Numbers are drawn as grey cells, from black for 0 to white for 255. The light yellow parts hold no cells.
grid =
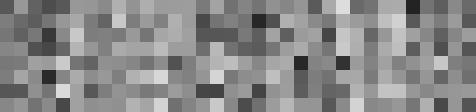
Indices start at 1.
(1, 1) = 88
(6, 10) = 177
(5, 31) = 160
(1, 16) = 163
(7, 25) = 104
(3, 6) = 200
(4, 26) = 174
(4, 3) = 81
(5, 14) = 126
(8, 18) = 76
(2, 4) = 117
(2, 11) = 154
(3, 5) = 137
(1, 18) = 132
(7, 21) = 157
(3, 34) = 157
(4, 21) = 157
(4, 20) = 118
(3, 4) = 56
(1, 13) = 156
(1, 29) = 171
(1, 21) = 134
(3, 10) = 153
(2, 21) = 176
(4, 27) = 124
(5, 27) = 131
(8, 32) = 73
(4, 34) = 85
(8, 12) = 211
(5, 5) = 202
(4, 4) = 71
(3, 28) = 151
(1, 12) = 155
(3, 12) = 166
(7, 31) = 136
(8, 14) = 132

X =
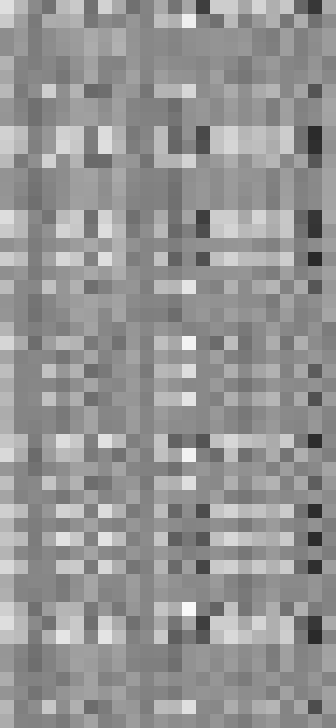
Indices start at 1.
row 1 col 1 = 223
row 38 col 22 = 130
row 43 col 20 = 151
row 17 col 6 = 199
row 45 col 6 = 201
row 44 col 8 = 150
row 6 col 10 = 161
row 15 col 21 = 160
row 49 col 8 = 130
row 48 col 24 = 164
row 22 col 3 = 116
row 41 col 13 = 106
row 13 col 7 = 162
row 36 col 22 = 141
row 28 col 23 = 146
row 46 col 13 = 94
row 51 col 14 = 223
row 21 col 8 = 128
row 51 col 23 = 77
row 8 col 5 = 140
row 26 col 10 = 164
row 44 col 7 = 121
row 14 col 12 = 130
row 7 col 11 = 118
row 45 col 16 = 205
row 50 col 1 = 148
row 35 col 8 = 118
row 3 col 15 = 145
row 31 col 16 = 147
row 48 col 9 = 156
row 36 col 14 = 147
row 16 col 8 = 210
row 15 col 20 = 125
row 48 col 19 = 152
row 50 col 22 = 131
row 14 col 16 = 141
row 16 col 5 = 186
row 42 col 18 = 117

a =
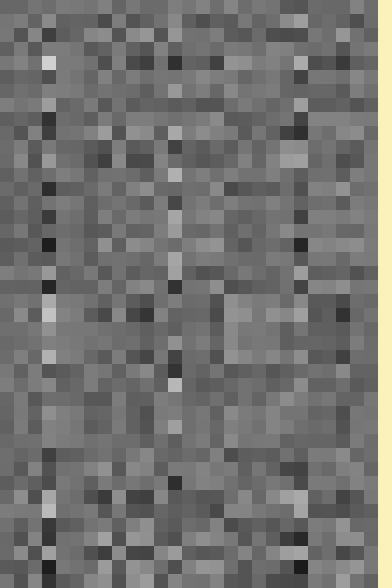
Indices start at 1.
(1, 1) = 103
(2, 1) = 117
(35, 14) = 119
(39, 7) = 131
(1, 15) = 130
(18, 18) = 86
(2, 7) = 99
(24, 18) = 120
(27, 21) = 96
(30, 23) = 100
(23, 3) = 92
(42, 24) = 113
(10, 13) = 168
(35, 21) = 112
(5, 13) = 48
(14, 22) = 80
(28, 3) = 124
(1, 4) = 109
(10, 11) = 138
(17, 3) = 88
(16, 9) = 106
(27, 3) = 124
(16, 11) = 118
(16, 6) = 110
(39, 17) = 120
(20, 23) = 94
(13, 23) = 111
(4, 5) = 124
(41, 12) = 110
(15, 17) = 126
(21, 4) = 38
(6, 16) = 125
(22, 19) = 122
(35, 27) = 122
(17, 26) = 103
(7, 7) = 107
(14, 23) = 130
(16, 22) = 65
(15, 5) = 125
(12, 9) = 137

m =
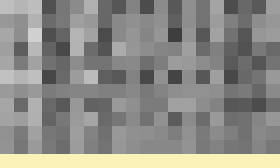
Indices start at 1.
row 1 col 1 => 190
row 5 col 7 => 116
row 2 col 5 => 120
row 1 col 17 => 77
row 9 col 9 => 118
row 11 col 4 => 121
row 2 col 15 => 115
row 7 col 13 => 142
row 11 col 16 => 130
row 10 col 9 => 152
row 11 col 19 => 133
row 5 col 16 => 131
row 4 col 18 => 82
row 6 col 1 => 193
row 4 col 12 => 133
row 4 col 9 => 171
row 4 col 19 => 121
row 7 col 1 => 154
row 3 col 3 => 208
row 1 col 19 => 89
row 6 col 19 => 116
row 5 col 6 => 140
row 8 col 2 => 105
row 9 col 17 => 110
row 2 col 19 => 141
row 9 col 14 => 139
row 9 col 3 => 175
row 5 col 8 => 115
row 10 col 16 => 139
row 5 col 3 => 162
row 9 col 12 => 145
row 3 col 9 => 137
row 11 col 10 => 142
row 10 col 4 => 119
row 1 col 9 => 86
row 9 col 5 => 120
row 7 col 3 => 153

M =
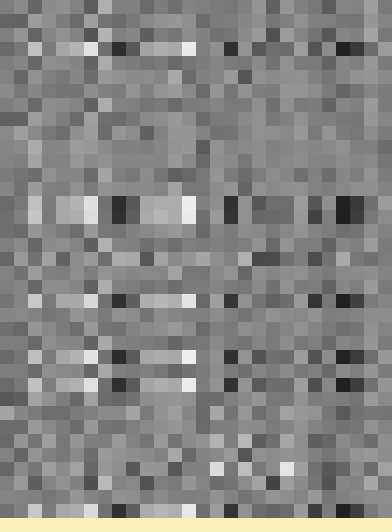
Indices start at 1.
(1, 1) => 126
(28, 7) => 225
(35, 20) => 67
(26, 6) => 178
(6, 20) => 139
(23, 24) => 126
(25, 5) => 135
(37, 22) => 153
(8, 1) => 126
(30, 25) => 89
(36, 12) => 139
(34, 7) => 102
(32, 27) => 109
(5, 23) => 123
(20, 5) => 125
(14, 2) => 113
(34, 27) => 109
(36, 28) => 142
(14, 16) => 140
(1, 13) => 111
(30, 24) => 118
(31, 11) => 137
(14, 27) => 143
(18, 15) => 123
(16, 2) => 129
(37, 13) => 174
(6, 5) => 120
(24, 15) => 107
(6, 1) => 131
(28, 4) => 125
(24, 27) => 144
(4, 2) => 119
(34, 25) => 101
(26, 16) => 144
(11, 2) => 136
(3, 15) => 128
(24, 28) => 132
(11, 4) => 133
